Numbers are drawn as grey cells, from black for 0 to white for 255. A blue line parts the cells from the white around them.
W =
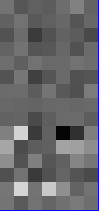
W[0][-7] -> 115
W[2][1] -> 108
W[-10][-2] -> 81
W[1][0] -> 97
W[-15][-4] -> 92
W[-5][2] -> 93
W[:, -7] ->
[115, 97, 82, 99, 110, 83, 107, 104, 98, 128, 166, 142, 80, 118, 116]
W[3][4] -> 103
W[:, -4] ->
[92, 96, 82, 87, 105, 85, 116, 104, 94, 97, 96, 86, 81, 201, 101]
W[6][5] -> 80
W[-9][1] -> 108
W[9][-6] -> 211
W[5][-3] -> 106
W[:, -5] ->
[96, 89, 59, 85, 114, 64, 92, 100, 74, 58, 93, 127, 58, 115, 114]
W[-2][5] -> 99
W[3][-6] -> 114
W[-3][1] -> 114
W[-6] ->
[128, 211, 58, 97, 5, 48, 126]
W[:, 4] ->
[109, 103, 98, 103, 106, 106, 89, 105, 106, 5, 163, 97, 101, 143, 112]
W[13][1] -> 213

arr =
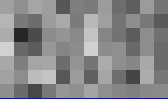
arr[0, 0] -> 160
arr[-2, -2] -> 172
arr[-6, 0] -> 181
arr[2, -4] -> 115
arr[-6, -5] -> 159
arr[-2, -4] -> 110
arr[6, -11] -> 107
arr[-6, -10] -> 109
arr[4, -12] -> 168
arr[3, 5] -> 140
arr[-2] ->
[161, 141, 188, 195, 88, 156, 96, 166, 110, 69, 172, 119]
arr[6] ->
[142, 107, 72, 120, 150, 144, 164, 143, 134, 128, 136, 138]
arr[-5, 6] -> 195
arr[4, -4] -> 143
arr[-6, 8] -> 116
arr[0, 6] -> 122
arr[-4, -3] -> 104
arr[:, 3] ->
[158, 156, 140, 151, 166, 195, 120]
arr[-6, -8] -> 169
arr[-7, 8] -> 109
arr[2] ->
[172, 39, 75, 140, 148, 137, 195, 133, 115, 92, 141, 113]
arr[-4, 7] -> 140

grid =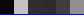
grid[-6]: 8
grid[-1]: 144
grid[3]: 44

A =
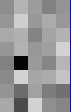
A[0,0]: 142
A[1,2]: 152
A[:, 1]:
[179, 206, 176, 178, 5, 210, 108, 75]
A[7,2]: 210
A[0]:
[142, 179, 156, 129, 148]
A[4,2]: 154
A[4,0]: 129
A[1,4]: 152
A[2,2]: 132
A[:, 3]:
[129, 171, 164, 160, 134, 171, 125, 143]

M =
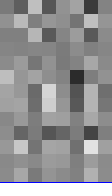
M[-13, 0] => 122
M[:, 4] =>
[146, 143, 133, 123, 122, 131, 141, 150, 159, 101, 162, 152, 139]
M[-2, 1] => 144
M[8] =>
[136, 153, 125, 162, 159, 129, 168, 141]
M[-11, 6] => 89
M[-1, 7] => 140
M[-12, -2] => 191
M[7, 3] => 206
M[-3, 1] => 199
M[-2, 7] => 139
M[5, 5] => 43
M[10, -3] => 112
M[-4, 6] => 68
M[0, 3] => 86
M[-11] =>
[128, 128, 182, 89, 133, 156, 89, 139]
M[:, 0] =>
[122, 145, 128, 133, 139, 190, 164, 161, 136, 141, 152, 137, 139]
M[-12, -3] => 116
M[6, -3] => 83
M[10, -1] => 160
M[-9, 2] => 118
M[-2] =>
[137, 144, 137, 155, 152, 127, 156, 139]
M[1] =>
[145, 186, 127, 150, 143, 116, 191, 149]
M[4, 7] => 138
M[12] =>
[139, 167, 122, 148, 139, 129, 177, 140]

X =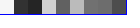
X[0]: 246
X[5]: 187

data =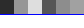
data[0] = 44
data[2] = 222

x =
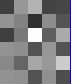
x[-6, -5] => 63
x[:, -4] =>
[151, 130, 121, 142, 101, 143]
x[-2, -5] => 136
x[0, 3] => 67
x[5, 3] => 144

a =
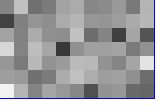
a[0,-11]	132
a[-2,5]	192
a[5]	[158, 154, 113, 123, 172, 192, 173, 158, 161, 144, 109]
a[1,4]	171
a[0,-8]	122
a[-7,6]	135
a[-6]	[66, 128, 149, 142, 171, 181, 150, 149, 157, 170, 183]
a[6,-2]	106
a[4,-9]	184
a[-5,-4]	132
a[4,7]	146
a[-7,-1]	180
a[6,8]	151
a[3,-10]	131
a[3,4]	56
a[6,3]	165
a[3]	[215, 131, 189, 166, 56, 144, 160, 159, 163, 123, 145]

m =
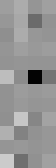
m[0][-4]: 158
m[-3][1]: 130
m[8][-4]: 144
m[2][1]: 172
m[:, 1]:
[172, 168, 172, 159, 149, 140, 156, 153, 198, 130, 152, 111]
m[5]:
[189, 140, 3, 116]
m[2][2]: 151
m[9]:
[176, 130, 146, 151]
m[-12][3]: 160
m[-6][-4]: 146
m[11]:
[203, 111, 145, 161]
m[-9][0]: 149
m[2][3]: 148
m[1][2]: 107

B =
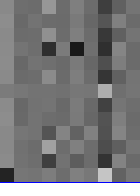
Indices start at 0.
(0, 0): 137
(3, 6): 111
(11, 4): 114
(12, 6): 120
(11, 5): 93
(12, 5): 128
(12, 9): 118
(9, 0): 137
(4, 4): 106
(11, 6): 108
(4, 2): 115
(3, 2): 110
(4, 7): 79
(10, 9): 116
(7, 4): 105
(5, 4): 107
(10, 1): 113
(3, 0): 139
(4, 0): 140
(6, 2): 115
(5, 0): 138
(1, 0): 141
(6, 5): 119
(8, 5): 122
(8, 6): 103
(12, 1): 118
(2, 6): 108
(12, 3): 125
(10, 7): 77
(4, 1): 104
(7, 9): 110
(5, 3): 139
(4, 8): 126
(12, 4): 109
